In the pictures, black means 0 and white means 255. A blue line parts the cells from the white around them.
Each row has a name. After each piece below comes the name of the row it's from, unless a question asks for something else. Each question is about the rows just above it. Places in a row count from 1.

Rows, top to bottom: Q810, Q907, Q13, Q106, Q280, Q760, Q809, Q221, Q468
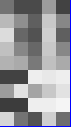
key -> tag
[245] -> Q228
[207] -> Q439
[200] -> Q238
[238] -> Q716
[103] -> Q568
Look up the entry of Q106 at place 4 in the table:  Q238
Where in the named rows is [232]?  Q760, 4
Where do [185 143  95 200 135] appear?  Q907

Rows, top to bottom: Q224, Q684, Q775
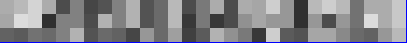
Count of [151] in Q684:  4
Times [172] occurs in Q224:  6
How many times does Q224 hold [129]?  2
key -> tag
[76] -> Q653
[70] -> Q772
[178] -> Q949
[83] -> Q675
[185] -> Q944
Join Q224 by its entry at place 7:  Q772
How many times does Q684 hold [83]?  1
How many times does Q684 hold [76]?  3

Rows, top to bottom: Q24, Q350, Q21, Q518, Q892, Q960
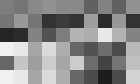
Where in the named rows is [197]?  Q892, 2
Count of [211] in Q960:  1
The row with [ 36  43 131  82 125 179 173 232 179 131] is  Q21
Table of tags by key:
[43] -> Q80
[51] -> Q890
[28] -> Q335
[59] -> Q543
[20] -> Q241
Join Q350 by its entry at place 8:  Q80
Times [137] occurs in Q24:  3
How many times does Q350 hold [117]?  2
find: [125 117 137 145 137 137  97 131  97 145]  Q24

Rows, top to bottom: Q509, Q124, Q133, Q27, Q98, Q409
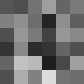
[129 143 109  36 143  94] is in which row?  Q124
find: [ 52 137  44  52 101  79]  Q27
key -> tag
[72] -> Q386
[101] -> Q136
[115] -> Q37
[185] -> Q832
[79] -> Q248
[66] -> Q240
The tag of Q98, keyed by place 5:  Q386
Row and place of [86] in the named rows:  Q509, 1

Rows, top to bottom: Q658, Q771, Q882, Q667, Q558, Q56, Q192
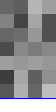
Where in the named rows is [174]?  Q192, 2
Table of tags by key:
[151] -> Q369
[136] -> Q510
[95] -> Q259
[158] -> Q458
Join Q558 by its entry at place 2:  Q369
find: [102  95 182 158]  Q658
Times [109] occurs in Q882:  1
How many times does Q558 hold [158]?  2
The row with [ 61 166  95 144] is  Q56

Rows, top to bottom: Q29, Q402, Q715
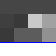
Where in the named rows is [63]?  Q402, 1
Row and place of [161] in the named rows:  Q402, 4
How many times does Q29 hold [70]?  4
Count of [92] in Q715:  2
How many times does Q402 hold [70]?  0

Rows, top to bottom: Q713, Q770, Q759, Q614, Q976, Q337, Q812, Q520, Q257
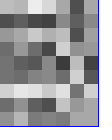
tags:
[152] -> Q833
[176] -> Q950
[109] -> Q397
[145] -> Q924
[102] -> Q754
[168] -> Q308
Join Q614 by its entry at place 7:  Q833
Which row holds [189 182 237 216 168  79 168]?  Q713
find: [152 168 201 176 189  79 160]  Q759
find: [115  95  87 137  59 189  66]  Q976
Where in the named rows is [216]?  Q713, 4
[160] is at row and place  Q759, 7

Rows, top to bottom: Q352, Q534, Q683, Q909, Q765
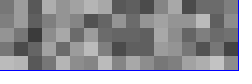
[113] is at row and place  Q683, 17
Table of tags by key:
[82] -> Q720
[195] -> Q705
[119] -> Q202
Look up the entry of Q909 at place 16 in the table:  Q202

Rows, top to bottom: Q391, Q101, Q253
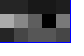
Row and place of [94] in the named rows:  Q101, 3
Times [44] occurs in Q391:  0
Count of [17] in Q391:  0
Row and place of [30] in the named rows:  Q391, 5
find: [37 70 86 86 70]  Q253
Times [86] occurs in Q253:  2

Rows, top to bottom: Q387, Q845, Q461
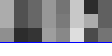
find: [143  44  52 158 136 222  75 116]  Q461
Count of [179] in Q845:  0
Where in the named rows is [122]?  Q845, 5

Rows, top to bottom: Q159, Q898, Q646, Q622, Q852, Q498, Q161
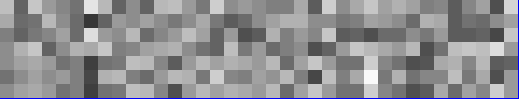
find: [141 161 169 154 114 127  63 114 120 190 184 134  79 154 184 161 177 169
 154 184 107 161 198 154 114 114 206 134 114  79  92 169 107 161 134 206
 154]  Q161
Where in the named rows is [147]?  Q498, 20
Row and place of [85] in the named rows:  Q852, 31

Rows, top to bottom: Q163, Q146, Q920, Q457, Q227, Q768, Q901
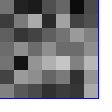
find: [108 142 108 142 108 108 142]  Q457
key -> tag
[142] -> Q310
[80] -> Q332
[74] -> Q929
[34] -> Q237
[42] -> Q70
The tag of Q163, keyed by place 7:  Q929
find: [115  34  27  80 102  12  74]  Q163
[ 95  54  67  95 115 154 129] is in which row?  Q920
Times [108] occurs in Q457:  4
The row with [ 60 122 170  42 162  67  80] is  Q146
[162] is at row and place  Q146, 5

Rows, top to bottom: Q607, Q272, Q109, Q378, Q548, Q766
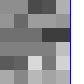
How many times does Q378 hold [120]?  0
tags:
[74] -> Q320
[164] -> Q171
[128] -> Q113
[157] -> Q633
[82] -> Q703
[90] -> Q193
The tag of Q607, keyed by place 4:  Q703
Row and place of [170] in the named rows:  Q766, 1
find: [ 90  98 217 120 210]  Q548
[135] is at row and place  Q766, 2
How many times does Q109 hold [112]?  3

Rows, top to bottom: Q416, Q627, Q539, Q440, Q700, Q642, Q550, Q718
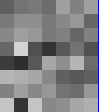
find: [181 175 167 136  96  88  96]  Q642
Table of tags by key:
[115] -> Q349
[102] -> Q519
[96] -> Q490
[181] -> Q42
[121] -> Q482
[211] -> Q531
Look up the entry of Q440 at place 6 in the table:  Q349
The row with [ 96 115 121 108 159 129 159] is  Q416
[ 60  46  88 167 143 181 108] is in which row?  Q700

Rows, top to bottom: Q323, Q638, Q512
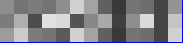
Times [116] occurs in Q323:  3
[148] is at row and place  Q323, 13
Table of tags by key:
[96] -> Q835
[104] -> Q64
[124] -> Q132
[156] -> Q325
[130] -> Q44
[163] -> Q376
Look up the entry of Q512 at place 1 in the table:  Q325
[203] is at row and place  Q512, 2
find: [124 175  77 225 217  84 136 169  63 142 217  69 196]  Q638
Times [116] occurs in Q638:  0
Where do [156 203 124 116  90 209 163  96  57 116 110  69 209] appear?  Q512

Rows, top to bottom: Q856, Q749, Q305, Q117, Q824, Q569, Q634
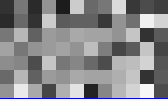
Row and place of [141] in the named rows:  Q824, 1
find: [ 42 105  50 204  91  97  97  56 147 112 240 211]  Q749
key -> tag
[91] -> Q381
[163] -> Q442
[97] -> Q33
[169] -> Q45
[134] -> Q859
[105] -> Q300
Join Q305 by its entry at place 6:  Q45
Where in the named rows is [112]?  Q749, 10
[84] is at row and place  Q824, 12

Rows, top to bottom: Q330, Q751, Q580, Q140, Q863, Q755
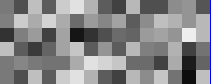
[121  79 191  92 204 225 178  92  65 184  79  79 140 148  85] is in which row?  Q330

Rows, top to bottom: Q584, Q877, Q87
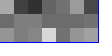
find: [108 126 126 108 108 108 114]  Q877
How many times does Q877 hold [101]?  0
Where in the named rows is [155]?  Q584, 6

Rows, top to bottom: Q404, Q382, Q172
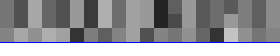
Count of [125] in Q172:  1
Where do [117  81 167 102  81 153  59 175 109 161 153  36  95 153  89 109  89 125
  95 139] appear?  Q404

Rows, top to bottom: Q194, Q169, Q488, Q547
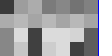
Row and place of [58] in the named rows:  Q194, 1
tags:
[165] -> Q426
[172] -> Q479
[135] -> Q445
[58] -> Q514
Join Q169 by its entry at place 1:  Q479
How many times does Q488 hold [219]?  3
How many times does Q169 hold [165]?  3
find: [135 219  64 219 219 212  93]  Q488

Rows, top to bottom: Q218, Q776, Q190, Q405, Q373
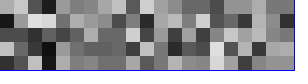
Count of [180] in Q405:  1
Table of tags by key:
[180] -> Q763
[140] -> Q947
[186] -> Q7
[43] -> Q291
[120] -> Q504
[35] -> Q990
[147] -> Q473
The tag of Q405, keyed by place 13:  Q291

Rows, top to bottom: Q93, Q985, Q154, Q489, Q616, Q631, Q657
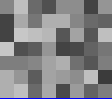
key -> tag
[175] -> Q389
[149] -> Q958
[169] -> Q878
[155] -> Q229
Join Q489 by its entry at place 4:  Q958
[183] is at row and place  Q154, 4
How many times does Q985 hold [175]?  2

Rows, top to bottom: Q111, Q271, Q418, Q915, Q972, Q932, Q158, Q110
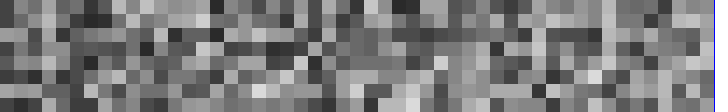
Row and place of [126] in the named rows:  Q915, 48
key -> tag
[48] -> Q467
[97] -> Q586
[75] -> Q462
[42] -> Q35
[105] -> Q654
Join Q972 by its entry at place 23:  Q467
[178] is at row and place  Q110, 48
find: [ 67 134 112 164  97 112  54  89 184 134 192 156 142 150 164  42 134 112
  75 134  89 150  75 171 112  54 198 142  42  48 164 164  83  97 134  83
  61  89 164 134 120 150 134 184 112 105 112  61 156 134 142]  Q111
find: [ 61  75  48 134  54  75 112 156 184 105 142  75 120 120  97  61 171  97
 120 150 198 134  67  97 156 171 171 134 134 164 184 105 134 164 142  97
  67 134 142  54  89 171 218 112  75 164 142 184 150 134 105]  Q932

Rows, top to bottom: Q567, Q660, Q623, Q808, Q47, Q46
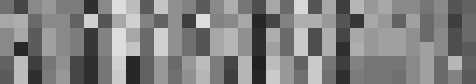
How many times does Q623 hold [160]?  3
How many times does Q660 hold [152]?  2
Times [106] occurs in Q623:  4
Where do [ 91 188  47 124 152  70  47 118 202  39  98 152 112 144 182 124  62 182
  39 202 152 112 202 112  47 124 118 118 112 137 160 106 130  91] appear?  Q46
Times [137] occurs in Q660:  3

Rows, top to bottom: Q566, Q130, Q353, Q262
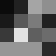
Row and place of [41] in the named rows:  Q262, 4
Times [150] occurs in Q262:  3
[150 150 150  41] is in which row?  Q262

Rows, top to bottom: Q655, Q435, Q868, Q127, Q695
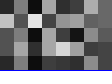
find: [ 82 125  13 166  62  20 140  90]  Q868
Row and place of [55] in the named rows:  Q695, 5
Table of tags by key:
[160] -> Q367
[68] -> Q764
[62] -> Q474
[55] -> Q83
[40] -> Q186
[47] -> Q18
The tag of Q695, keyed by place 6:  Q18
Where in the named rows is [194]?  Q435, 1
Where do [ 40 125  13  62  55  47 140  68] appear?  Q695

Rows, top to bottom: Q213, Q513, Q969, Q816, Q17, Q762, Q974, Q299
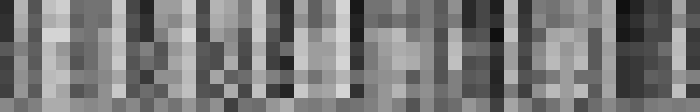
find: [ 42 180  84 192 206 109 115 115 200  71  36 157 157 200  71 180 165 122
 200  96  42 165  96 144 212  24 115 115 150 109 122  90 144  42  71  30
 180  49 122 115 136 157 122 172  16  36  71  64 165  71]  Q213
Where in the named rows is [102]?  Q974, 7
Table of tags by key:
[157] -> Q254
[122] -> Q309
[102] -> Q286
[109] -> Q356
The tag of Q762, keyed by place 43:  Q356
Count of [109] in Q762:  5
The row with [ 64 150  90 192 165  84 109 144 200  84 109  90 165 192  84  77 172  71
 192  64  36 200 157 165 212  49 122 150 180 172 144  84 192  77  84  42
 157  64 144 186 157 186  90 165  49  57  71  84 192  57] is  Q17

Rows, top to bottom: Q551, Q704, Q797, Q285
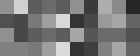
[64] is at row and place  Q285, 7
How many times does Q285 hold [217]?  1
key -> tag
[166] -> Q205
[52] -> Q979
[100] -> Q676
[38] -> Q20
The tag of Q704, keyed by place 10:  Q676
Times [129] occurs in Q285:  3
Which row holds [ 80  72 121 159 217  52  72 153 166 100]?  Q704

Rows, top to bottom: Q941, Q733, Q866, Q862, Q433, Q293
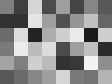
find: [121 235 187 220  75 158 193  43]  Q862
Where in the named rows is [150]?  Q733, 6
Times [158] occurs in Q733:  1
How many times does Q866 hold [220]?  1
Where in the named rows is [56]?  Q433, 6
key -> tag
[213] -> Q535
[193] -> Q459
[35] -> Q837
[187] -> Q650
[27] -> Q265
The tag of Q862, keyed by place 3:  Q650

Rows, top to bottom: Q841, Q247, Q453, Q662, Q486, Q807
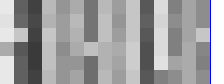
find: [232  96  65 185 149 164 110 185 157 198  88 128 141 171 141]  Q807
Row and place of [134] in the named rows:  Q662, 15
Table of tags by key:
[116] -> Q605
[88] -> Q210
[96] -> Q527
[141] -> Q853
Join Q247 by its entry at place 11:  Q527
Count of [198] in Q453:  4
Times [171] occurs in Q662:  4

